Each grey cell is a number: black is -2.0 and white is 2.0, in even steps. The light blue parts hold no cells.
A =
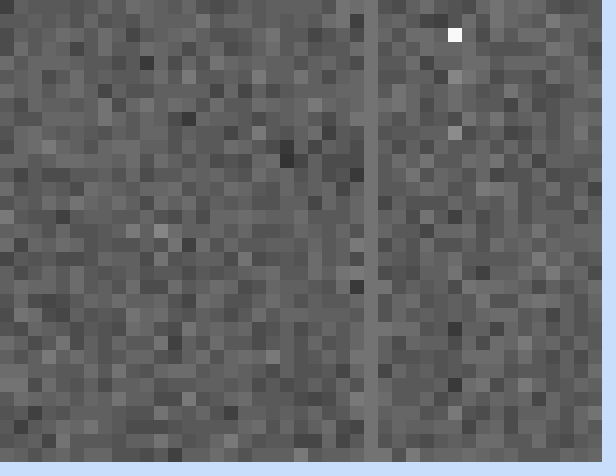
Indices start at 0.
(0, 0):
-1.0
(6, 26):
-0.2
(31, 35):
-0.3
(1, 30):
-0.9
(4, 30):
-0.9
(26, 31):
-0.7
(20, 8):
-0.7
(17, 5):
-0.4
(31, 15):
-0.4
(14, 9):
-0.5
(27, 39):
-0.7
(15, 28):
-0.4
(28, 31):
-0.8
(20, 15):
-0.3
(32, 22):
-0.6
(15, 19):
-0.5
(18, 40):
-0.3
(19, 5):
-0.3
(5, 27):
-0.7
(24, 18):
-0.8
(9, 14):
-0.6
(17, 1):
-0.9
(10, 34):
-0.4
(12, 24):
-0.7
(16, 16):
-0.6
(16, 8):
-0.5
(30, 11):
-0.8
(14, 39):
-0.7
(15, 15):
-0.4
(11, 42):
-0.6
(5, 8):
-0.6
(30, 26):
-0.2
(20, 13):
-0.6
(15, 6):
-0.5
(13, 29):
-0.5
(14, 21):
-0.5
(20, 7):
-0.5
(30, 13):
-0.6
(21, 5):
-0.6
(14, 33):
-0.6

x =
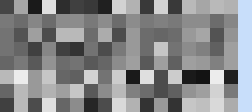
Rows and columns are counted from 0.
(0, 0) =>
-0.9
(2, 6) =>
-0.3
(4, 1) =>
-0.1
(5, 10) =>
1.5
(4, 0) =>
-0.4
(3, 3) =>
0.1
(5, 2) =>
0.4
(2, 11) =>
-0.4
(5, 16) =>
-1.5
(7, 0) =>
-1.0
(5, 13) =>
-1.6
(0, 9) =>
0.8
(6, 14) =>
0.5
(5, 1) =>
1.7
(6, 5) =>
1.1
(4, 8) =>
0.2
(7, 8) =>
1.4
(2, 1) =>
-0.7
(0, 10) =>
-1.1
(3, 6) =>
-0.2
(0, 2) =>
-1.6
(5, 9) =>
-1.6
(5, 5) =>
-0.5
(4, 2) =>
-0.6
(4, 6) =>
-0.6
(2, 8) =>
-0.8
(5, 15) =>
1.7
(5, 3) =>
1.1
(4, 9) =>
0.5
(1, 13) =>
0.2
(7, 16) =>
0.7
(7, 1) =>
0.9
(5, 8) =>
1.2
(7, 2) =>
-0.8
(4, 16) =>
0.5
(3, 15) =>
-0.5

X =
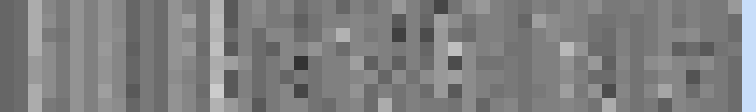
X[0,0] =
-0.4
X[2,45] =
-0.2
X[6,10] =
-0.1
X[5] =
[-0.4, -0.3, 0.4, 0.2, -0.1, 0.3, 0.0, 0.3, 0.1, -0.4, -0.1, -0.3, 0.2, 0.0, -0.2, 0.8, -0.6, 0.0, -0.3, -0.1, -0.4, -0.1, -0.2, 0.0, 0.0, 0.1, 0.2, -0.4, 0.2, -0.2, 0.2, 0.4, 0.5, 0.2, 0.0, 0.0, -0.1, -0.2, 0.0, 0.0, 0.2, 0.0, -0.3, -0.3, 0.0, -0.2, -0.1, 0.1, 0.1, -0.7, -0.1, -0.1, -0.3]
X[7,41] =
0.0
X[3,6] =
0.0
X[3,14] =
-0.3
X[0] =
[-0.4, -0.3, 0.7, 0.1, -0.1, 0.3, 0.0, 0.3, 0.1, -0.4, -0.1, -0.3, 0.3, 0.0, -0.2, 0.8, -0.6, 0.0, 0.2, -0.1, 0.1, -0.3, -0.1, 0.0, -0.4, 0.0, -0.2, 0.0, 0.4, 0.0, -0.3, -0.9, -0.2, 0.2, 0.4, 0.0, -0.1, -0.2, 0.0, -0.1, 0.1, 0.0, 0.2, -0.1, -0.1, 0.0, -0.1, 0.1, -0.1, 0.0, -0.1, -0.1, 0.4]
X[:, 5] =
[0.3, 0.3, 0.3, 0.3, 0.3, 0.3, 0.3, 0.3]
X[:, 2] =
[0.7, 0.7, 0.7, 0.7, 0.4, 0.4, 0.7, 0.7]
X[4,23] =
0.0
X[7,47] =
-0.5
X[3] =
[-0.4, -0.3, 0.7, 0.2, -0.1, 0.3, 0.0, 0.4, 0.1, -0.5, -0.1, -0.3, 0.3, 0.4, -0.3, 1.0, -0.6, 0.0, -0.3, -0.5, 0.1, 0.0, 0.3, 0.0, -0.3, 0.1, 0.1, 0.0, -0.1, 0.0, -0.4, 0.4, 1.0, 0.2, 0.0, 0.1, -0.2, -0.2, 0.0, 0.0, 0.9, 0.3, -0.3, -0.3, 0.0, -0.2, -0.1, 0.1, -0.5, -0.3, -0.6, -0.2, -0.1]
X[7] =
[-0.4, -0.3, 0.7, -0.1, -0.2, 0.3, 0.0, 0.3, 0.2, -0.4, -0.1, -0.3, 0.3, 0.1, -0.2, 0.8, 0.4, 0.1, -0.6, -0.1, 0.1, 0.1, -0.2, -0.3, 0.0, 0.1, -0.3, 0.7, -0.2, 0.0, -0.1, -0.1, -0.2, 0.2, -0.4, 0.0, 0.1, -0.2, 0.0, 0.0, 0.1, 0.0, -0.2, 0.7, 0.0, -0.2, -0.1, -0.5, 0.1, 0.0, -0.1, -0.1, -0.3]
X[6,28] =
-0.2
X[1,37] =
-0.4
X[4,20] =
0.1
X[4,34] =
-0.2
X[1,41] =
0.0
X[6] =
[-0.4, -0.3, 0.7, 0.2, -0.1, 0.3, 0.0, 0.5, 0.1, -0.6, -0.1, -0.3, 0.3, 0.1, -0.3, 1.2, -0.6, 0.0, -0.3, -0.1, 0.1, -0.9, -0.2, 0.0, 0.0, 0.3, -0.3, 0.0, -0.2, 0.0, -0.3, 0.4, -0.6, 0.2, 0.0, -0.2, -0.1, -0.2, -0.1, 0.0, 0.5, -0.1, 0.3, -0.8, 0.1, -0.2, 0.1, 0.6, 0.1, -0.3, 0.1, -0.1, -0.3]
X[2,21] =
-0.3
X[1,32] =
0.2
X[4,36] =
-0.1
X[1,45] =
-0.2
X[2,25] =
0.1
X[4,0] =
-0.4
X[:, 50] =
[-0.1, -0.1, -0.1, -0.6, 0.2, -0.1, 0.1, -0.1]
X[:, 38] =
[0.0, 0.5, 0.0, 0.0, 0.0, 0.0, -0.1, 0.0]

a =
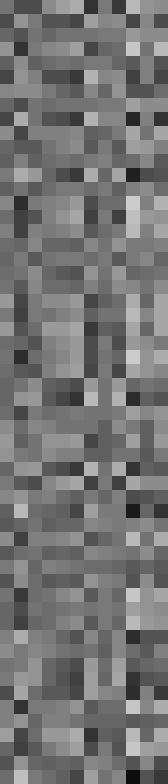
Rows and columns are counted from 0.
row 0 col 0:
-0.2
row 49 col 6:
0.5
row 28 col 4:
-0.9
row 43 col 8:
-0.2
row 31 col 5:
0.4
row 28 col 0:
-0.4
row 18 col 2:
-0.6
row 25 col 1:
-1.3
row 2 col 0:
-0.4
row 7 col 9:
0.5
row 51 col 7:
-0.4
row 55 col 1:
1.0
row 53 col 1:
-1.0
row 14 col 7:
-0.3
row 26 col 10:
0.3
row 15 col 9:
1.0
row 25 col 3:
-0.1
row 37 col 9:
0.0
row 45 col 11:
-0.7
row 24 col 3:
0.0
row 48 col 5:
-1.0
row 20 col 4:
-0.3
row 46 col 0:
0.2
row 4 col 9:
-0.6
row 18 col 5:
-0.1
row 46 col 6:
-0.2
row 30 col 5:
-0.2
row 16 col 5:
0.2
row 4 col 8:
-0.4
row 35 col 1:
0.3
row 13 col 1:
-0.2
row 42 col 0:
-0.2
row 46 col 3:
0.0
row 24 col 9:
0.4
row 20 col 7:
-0.3
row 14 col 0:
0.1
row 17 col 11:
0.0
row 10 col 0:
-0.4

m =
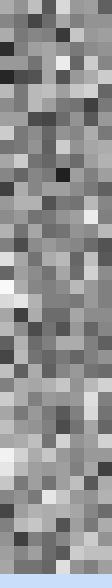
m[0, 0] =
0.7
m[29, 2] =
0.4
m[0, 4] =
1.4
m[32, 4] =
0.4
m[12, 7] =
0.5
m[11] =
[0.6, 1.2, -0.2, -0.4, 0.1, -0.3, 0.5, 0.8]
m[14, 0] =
0.4
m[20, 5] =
0.9
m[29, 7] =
-0.2
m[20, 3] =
0.0
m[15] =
[0.2, 0.4, -0.2, -0.1, 0.3, 0.5, 1.7, 0.0]
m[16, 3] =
-0.3
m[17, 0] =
0.0
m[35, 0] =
0.1
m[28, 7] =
0.0
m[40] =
[0.6, -0.2, -0.2, -0.4, 1.5, 0.3, 0.0, 0.5]
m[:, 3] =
[-0.6, -0.3, 0.0, 0.6, 0.6, 0.6, 1.0, 0.5, -0.9, -0.4, -0.5, -0.4, -0.1, 0.5, -0.7, -0.1, -0.3, 0.4, 0.7, -0.2, 0.0, 0.0, -0.3, -0.2, 0.0, -0.4, -0.5, 0.8, 0.4, -0.1, 0.0, -0.2, 1.1, 0.4, -0.2, 1.6, 0.7, 0.7, -0.3, -0.3, -0.4]
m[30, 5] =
-0.2
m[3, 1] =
0.0
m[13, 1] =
0.7
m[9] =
[1.2, -0.1, 0.2, -0.4, 0.3, 0.1, 0.7, -0.1]
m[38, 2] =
0.0
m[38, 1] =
-1.0
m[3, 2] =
0.5
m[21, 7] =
0.0
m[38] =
[0.3, -1.0, 0.0, -0.3, 0.1, 0.7, 1.2, 0.3]
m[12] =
[0.1, -0.4, 0.1, -0.1, -1.5, 0.5, 0.0, 0.5]
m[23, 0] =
0.9
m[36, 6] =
0.1
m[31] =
[0.6, 0.7, 1.0, -0.2, 1.3, 0.3, 0.5, 1.3]
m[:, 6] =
[0.5, 0.3, 0.4, 0.2, 1.2, 0.7, 1.3, -1.0, -0.6, 0.7, 0.6, 0.5, 0.0, -0.1, 0.9, 1.7, 0.2, -0.3, 1.0, 1.3, 0.4, 0.4, 0.2, -0.4, 0.0, 0.0, -0.2, 0.9, 1.5, 1.4, 0.6, 0.5, 0.4, 0.6, -0.6, 0.3, 0.1, -0.1, 1.2, 1.0, 0.0]
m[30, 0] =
1.0
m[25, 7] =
0.3
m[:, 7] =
[-0.5, 0.3, 0.5, 0.3, 0.1, 1.2, -0.4, -0.1, 0.4, -0.1, 0.7, 0.8, 0.5, -0.5, 0.1, 0.0, 0.9, -0.7, -0.6, 0.2, 0.0, 0.0, 0.2, 0.1, -0.5, 0.3, -0.3, 1.3, 0.0, -0.2, -0.4, 1.3, 0.4, -1.0, 0.7, 0.8, -0.3, 0.7, 0.3, 1.0, 0.5]
